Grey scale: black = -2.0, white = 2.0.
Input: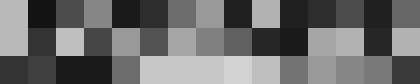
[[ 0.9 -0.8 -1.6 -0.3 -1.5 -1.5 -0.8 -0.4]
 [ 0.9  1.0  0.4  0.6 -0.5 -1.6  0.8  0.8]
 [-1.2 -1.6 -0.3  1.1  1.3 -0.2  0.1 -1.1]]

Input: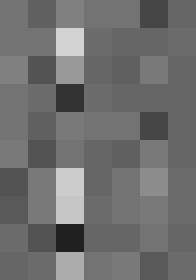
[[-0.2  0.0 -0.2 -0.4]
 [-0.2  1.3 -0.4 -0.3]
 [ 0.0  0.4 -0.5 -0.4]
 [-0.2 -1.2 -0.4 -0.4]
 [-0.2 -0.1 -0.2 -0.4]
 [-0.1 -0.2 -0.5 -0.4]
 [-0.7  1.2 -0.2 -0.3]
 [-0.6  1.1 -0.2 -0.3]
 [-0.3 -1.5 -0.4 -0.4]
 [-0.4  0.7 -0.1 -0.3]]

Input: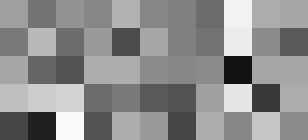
[[ 0.5  0.3  0.8  0.0  1.8  0.6]
 [-0.1 -0.3 -0.8  0.0  1.7 -0.6]
 [ 0.6 -0.7  0.7  0.1 -1.7  0.6]
 [ 1.0  1.3 -0.1 -0.7  1.6  0.7]
 [-0.9  1.9  0.7 -0.9  0.1  0.2]]

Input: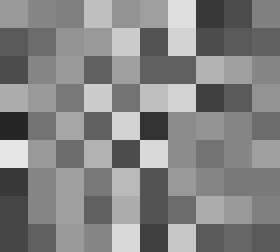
[[ 0.4  0.0  0.3  1.5 -0.8]
 [-0.6  0.3  1.2  1.3 -0.6]
 [-0.8  0.4  0.5 -0.5  0.5]
 [ 0.7 -0.1 -0.2  1.3 -0.6]
 [-1.4  0.6  1.3  0.2  0.1]
 [ 1.6 -0.3 -0.8  0.2  0.1]
 [-1.1  0.5  0.9  0.4 -0.1]
 [-0.9  0.5  0.7 -0.3  0.4]
 [-0.9  0.4  1.4  1.1 -0.4]]

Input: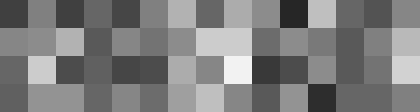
[[-1.0 -1.0 -0.9  0.8  0.7 -1.4 -0.4  0.1]
 [ 0.1  0.8  0.1  0.2  1.2  0.2 -0.6  0.9]
 [-0.4 -0.8 -0.9  0.7  1.8 -0.8 -0.6  1.3]
 [-0.5  0.3  0.1  0.5  0.1  0.3 -0.4  0.0]]

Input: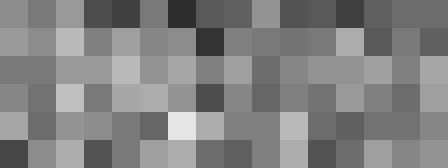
[[ 0.2  0.4 -1.0 -1.3 -0.5 -0.7 -1.0 -0.3]
 [ 0.4  0.9  0.5  0.2  0.0 -0.2  0.7 -0.1]
 [-0.1  0.4  0.9  0.6  0.5  0.1  0.3  0.0]
 [ 0.1  1.0  0.6  0.3  0.1  0.0  0.4 -0.3]
 [ 0.6  0.3 -0.1  1.6  0.0  0.9 -0.5 -0.2]
 [-0.9  0.7 -0.1  0.7 -0.5  0.7 -0.3  0.1]]
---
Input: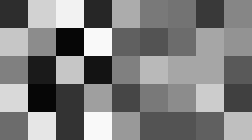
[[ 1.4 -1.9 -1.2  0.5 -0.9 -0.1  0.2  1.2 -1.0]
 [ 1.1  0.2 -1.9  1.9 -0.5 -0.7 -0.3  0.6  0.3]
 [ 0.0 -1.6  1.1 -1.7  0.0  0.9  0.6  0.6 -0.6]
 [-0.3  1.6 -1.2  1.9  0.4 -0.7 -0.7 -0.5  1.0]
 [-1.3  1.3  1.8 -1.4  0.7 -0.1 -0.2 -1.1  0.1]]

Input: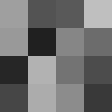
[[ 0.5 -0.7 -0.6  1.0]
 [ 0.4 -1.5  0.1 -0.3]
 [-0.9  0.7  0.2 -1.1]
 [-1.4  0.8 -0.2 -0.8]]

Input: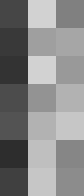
[[-0.7  0.8  1.1]
 [-0.8  0.3  0.8]
 [-0.9  1.3  0.0]
 [-1.0  1.1  0.2]
 [-1.1  0.5  0.6]
 [-1.2  1.3  0.4]
 [-1.3  1.0  0.1]]

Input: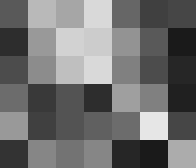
[[ 0.4 -1.0 -0.7 -0.5 -0.3  1.6 -0.9]
 [-0.3 -1.1 -0.7 -1.3  0.5  0.0 -1.5]
 [-0.6  0.9  0.6  1.4 -0.4 -1.0 -0.9]
 [-0.8  0.2  1.0  1.4  0.0 -0.8 -1.4]
 [-1.2  0.1 -0.2  0.1 -1.4 -1.6  0.7]
 [-1.3  0.4  1.3  1.2  0.3 -0.6 -1.6]]

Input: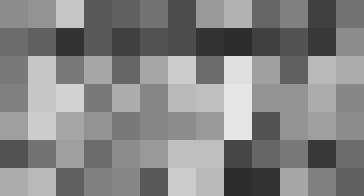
[[ 0.7  0.9 -0.5  0.0  0.1 -0.6  1.2  0.9 -1.3 -1.2  0.6  0.0 -0.5]
 [ 0.5  1.2  0.6  0.3 -0.1  0.1  0.2  0.4  1.6 -0.7  0.3  0.5  0.2]
 [ 0.2  0.3  1.1 -0.6 -0.5 -0.2 -0.8  0.4  0.8 -0.4  0.0 -1.0 -0.2]
 [ 0.0  1.1  1.3 -0.1  0.7  0.1  0.9  1.0  1.6  0.3  0.3  0.7  0.1]
 [-0.1  1.1 -0.1  0.6 -0.4  0.6  1.2 -0.3  1.5  0.5 -0.5  0.9  0.7]
 [-0.3 -0.5 -1.2 -0.6 -1.0 -0.7 -0.8 -1.2 -1.3 -1.0 -0.7 -1.1  0.2]
 [-0.7 -0.2  0.5 -0.3  0.2  0.4  1.0  1.0 -0.9 -0.4 -0.1 -1.1 -0.3]]

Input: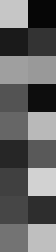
[[ 1.1 -1.9]
 [ 0.5  0.4]
 [-0.2  1.0]
 [-0.4  0.9]
 [-0.7 -1.8]
 [-0.9 -1.3]
 [-1.0  1.3]
 [-1.4 -0.6]
 [-1.6 -1.2]]
